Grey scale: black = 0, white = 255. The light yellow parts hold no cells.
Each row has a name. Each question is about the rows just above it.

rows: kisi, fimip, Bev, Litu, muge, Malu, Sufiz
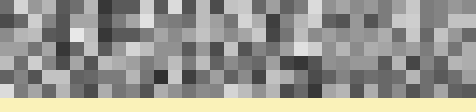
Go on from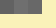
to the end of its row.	[111 181 111  90 111 159]
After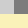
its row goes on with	[132 194 194]
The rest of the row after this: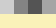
[165  76 124 165 225 132 124 111 188 159 117 212 173  63 132 181 206  98
  84 152  84 124 200 206 124 132 194 194]
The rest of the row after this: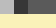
[124 165 139 165 194 165 139 165 200  70 117 188 139 159 139 152 145 173
 111 200 104 194 152 104]

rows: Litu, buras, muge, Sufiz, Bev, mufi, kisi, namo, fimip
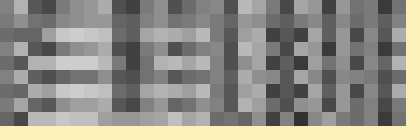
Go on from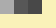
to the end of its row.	[129 151 101 114 143 129  87 178 159 108  80 143 151  72 151 108 129  72
 122]
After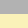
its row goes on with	[205 205 205 185 122  65 114 178 185 165 185 129  80 143 165  65  95  58
 159 114 143  72 136 101 178]
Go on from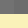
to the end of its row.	[136 143 151 151 101  95 129 143 114 122 136 122 101 151 143 108  95 122
 136  95 136 108 122  95 129]

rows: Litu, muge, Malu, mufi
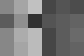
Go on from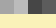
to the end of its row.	[99]
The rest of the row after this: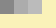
[ 70  92 106]
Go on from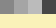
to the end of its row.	[92 99]
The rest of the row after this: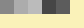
[106]
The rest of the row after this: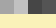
[76]
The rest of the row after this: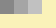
[70 84 76]

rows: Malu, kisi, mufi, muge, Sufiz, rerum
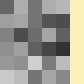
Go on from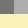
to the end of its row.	[181]
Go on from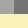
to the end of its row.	[84 77]
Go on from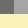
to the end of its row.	[96]
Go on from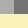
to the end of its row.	[173 181]
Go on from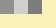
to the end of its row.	[188]
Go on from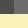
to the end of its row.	[165  96]

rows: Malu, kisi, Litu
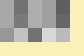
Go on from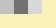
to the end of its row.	[186]
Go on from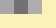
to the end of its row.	[159  95]
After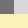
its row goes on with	[186]
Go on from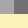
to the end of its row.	[174 159  95]
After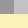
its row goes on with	[114 216 186]
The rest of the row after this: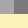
[174 159 102]

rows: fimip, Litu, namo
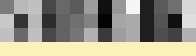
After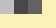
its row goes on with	[117 177  58 157 171  30  78  65 177]
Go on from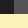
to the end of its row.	[ 16 223]
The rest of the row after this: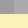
[ 30  78  65 177]
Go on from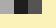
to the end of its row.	[ 16 223]
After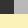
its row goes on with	[ 44  98 111 130   3 165 171  30  84  16 223]
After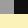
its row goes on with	[151 245  30  90 111 216]

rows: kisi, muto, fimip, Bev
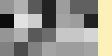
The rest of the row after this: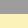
[164]
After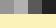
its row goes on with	[157  96  96]
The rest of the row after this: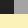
[157  34]

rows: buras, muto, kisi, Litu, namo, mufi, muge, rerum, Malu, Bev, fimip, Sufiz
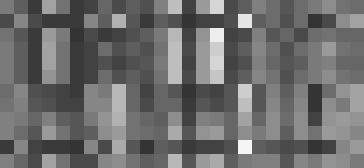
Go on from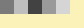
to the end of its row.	[ 66  80 128 102  86  94 122 128 102 102]
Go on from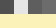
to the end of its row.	[ 80 108  52  74 141 162]
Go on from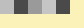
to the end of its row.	[ 94 134 114  80 108 122 141 114 108]
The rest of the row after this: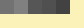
[ 66 134 134 183 102  74 102 102  58  86  74  86 190  86 134 102 134  52
 141 122 162]

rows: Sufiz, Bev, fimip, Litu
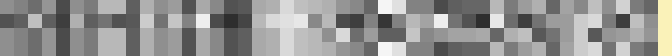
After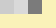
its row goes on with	[ 62 191 143]
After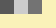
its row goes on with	[197 130 238  75  46  69 184 217 224 231 136 184  75  62 130  54 130 184
 163 238 115  82  46 231 109  62 115 156 156 204 217 123  62 191 143]
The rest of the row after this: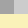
[217 115 210 123 102]
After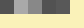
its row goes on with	[169 176 217 191 184 176 149 136 102 245 224 130 130  75  95 102 102 184
 123 156 176 102 163 136 191 143 210 123 102]

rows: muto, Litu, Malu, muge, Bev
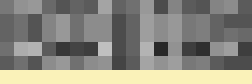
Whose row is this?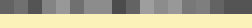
Litu
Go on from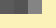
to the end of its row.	[140  91]
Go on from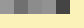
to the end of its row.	[ 91 164 146 158 120 126  91  76  76]
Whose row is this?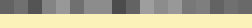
Malu

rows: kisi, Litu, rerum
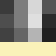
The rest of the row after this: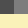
[223  44]
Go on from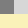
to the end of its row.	[85]
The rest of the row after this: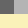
[32]

